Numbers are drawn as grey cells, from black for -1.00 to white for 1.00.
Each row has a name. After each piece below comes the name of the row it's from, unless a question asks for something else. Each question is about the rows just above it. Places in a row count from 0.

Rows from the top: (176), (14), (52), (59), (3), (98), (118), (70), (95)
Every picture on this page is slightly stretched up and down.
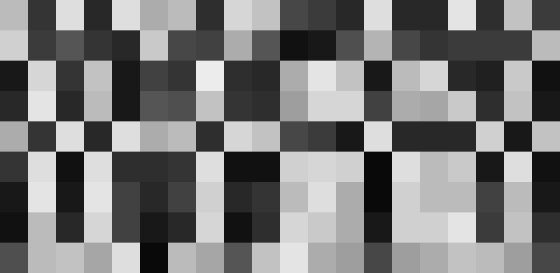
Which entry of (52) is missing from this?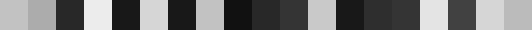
[-0.75]
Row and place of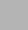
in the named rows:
(14), 13

